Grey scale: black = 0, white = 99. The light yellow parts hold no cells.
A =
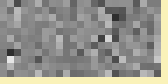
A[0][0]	55
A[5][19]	49
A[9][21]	43
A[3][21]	42
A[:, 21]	[48, 58, 47, 42, 41, 54, 37, 50, 53, 43, 65]
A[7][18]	49
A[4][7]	59
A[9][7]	54
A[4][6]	60
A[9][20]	44
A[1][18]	54
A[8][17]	73
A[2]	[60, 56, 70, 52, 54, 62, 57, 66, 47, 51, 43, 63, 59, 45, 64, 66, 18, 31, 48, 48, 53, 47, 62]
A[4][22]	58
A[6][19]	58
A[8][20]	51
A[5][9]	45
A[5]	[52, 66, 47, 52, 49, 50, 60, 52, 72, 45, 60, 56, 54, 67, 25, 82, 29, 55, 61, 49, 57, 54, 65]
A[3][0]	51
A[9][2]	52
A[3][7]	54
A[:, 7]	[55, 43, 66, 54, 59, 52, 53, 54, 50, 54, 53]
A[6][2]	63
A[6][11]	60
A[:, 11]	[55, 57, 63, 49, 58, 56, 60, 35, 47, 52, 43]
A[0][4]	54
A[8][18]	51
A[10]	[54, 42, 56, 55, 52, 71, 49, 53, 42, 66, 42, 43, 47, 48, 57, 72, 32, 45, 48, 44, 71, 65, 36]
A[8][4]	49
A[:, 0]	[55, 58, 60, 51, 54, 52, 51, 47, 46, 55, 54]

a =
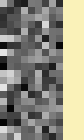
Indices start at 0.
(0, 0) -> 74
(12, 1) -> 42
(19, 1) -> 42
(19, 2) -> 81
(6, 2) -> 22
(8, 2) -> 38
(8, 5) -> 62
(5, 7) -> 44
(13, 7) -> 52
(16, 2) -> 26
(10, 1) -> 82
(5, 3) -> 43
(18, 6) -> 13
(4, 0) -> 34
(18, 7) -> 58
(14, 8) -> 28
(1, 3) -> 68
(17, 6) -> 48
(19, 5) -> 50
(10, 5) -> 68
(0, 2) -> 15
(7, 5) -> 60
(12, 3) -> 4
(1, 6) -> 65
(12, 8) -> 23
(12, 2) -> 23
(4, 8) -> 43
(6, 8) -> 3
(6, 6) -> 75
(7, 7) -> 59
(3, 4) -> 36
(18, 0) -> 85
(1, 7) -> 44
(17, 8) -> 27
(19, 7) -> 15
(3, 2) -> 36

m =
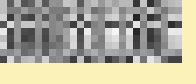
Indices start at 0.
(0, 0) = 75
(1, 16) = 74
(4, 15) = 87
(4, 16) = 95
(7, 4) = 46
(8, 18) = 20
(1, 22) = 59
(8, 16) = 34
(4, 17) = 53
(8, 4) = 74
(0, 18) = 72
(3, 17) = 52
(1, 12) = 67
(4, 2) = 59
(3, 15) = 26
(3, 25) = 28
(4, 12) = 92
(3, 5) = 59
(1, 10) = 68
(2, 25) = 79
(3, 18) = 32
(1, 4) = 51
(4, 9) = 63
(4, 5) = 56
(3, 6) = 67
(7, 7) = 59
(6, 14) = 50
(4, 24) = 91
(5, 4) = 29
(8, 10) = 24
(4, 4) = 27
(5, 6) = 27
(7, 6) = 36
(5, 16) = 87
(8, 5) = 54
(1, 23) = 47

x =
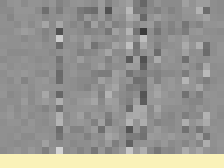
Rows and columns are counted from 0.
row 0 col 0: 53
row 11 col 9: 56
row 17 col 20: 67
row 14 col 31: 57
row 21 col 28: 64
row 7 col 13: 53
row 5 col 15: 56
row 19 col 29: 46
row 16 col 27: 54
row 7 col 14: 58
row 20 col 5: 55
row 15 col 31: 55
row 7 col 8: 56
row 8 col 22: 66
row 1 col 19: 47
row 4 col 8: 31
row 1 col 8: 48
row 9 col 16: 55
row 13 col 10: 57
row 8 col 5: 54
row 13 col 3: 57
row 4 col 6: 51
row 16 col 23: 54
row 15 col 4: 56
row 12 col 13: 57
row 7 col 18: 61
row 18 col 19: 58
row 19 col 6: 57
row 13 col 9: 55
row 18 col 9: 59
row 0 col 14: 60
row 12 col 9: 56
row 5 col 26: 61
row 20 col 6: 62
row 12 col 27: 58
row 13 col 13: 60
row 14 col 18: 50
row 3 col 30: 57

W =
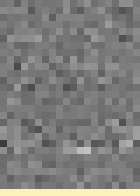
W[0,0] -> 46
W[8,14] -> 46
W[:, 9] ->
[54, 56, 50, 44, 46, 46, 47, 44, 40, 49, 42, 45, 31, 43, 52, 44, 47, 44, 49, 46, 57, 60, 48, 44, 48, 47, 47]
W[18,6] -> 52
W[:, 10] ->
[44, 42, 50, 48, 54, 43, 46, 44, 58, 55, 48, 39, 36, 49, 43, 47, 47, 42, 46, 37, 51, 60, 44, 46, 49, 54, 46]
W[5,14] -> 53
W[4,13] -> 55
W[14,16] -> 42
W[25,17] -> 48
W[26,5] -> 42
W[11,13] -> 47
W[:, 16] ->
[43, 40, 42, 50, 43, 48, 50, 48, 41, 57, 49, 40, 47, 49, 42, 48, 42, 61, 55, 42, 35, 42, 52, 49, 48, 41, 54]
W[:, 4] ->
[43, 35, 46, 42, 52, 55, 44, 48, 57, 47, 46, 51, 30, 43, 43, 48, 50, 40, 37, 48, 56, 42, 49, 56, 51, 48, 50]
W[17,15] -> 54
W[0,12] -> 56
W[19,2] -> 55
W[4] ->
[45, 41, 50, 50, 52, 49, 43, 47, 55, 46, 54, 40, 56, 55, 46, 47, 43, 53, 48, 54]
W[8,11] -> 42
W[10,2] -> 43
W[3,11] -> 49
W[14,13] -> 49
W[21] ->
[55, 39, 60, 50, 42, 48, 49, 46, 51, 60, 60, 73, 75, 48, 58, 54, 42, 58, 52, 48]
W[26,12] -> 42
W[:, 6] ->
[45, 49, 53, 49, 43, 45, 49, 45, 39, 52, 45, 45, 47, 51, 39, 45, 42, 42, 52, 41, 32, 49, 43, 41, 51, 40, 47]
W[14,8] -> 44
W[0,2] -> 38
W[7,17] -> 46
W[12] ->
[43, 40, 59, 38, 30, 48, 47, 42, 47, 31, 36, 48, 43, 45, 36, 46, 47, 46, 42, 44]

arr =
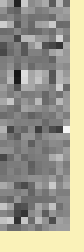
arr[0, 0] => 71
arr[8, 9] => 60
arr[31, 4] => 42
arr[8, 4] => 46
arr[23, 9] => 48
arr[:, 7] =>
[35, 58, 42, 78, 43, 48, 27, 63, 39, 48, 33, 34, 50, 51, 47, 58, 46, 49, 30, 58, 54, 48, 66, 49, 45, 60, 78, 57, 45, 75, 58, 30, 59]
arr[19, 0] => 58
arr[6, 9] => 64
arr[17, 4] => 49
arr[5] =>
[51, 50, 27, 71, 72, 59, 58, 48, 81, 46]
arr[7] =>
[28, 41, 48, 34, 50, 50, 44, 63, 69, 59]
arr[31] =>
[75, 80, 19, 77, 42, 73, 57, 30, 63, 59]
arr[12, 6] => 55
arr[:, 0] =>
[71, 56, 47, 80, 42, 51, 32, 28, 48, 49, 53, 50, 61, 56, 65, 52, 42, 57, 69, 58, 48, 56, 27, 44, 44, 47, 66, 52, 45, 76, 52, 75, 56]
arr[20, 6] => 47
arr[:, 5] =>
[59, 48, 45, 62, 42, 59, 71, 50, 45, 49, 72, 76, 56, 51, 72, 55, 43, 51, 24, 44, 50, 51, 49, 46, 45, 56, 63, 52, 43, 65, 60, 73, 44]
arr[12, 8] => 80
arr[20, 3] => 53
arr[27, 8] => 49
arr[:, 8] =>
[72, 58, 60, 41, 58, 81, 20, 69, 60, 57, 70, 70, 80, 44, 72, 51, 57, 49, 24, 60, 53, 52, 73, 58, 60, 48, 53, 49, 54, 44, 50, 63, 61]
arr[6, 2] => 50
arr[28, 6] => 44
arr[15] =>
[52, 46, 42, 63, 59, 55, 51, 58, 51, 61]
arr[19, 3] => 57
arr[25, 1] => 49
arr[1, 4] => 58
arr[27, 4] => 39
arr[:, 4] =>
[54, 58, 44, 41, 40, 72, 58, 50, 46, 41, 64, 65, 65, 48, 51, 59, 38, 49, 53, 57, 37, 48, 47, 37, 39, 56, 41, 39, 43, 44, 54, 42, 54]
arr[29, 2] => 30

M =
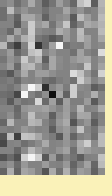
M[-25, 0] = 51
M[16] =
[49, 55, 42, 53, 74, 56, 57, 37, 55, 62, 44, 65, 64, 44, 50]
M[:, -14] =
[55, 73, 51, 51, 41, 66, 38, 60, 57, 60, 34, 49, 45, 41, 35, 51, 55, 71, 48, 74, 51, 51, 41, 56, 67]
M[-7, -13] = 51
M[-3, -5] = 45
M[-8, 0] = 40
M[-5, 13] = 54
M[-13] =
[48, 45, 51, 68, 96, 80, 18, 52, 59, 48, 80, 54, 52, 36, 43]
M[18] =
[50, 48, 51, 59, 55, 51, 52, 36, 55, 60, 51, 76, 52, 45, 61]
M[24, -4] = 61
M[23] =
[50, 56, 42, 59, 51, 51, 60, 51, 50, 59, 39, 51, 63, 40, 72]
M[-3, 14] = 75
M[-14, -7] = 48
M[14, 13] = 35
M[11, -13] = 41
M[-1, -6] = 68
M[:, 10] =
[40, 51, 35, 38, 51, 51, 49, 44, 58, 54, 85, 44, 80, 80, 49, 51, 44, 33, 51, 39, 51, 43, 45, 39, 43]
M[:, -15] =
[51, 43, 43, 51, 49, 51, 71, 51, 46, 51, 42, 46, 48, 43, 47, 51, 49, 40, 50, 33, 28, 51, 32, 50, 39]
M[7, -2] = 47
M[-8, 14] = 51
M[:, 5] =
[51, 51, 56, 59, 53, 46, 20, 79, 70, 56, 61, 54, 80, 44, 84, 60, 56, 68, 51, 65, 54, 61, 80, 51, 51]
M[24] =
[39, 67, 39, 64, 60, 51, 33, 66, 44, 68, 43, 61, 57, 38, 54]
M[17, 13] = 36
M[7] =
[51, 60, 40, 48, 74, 79, 51, 58, 51, 51, 44, 63, 51, 47, 85]
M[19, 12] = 54
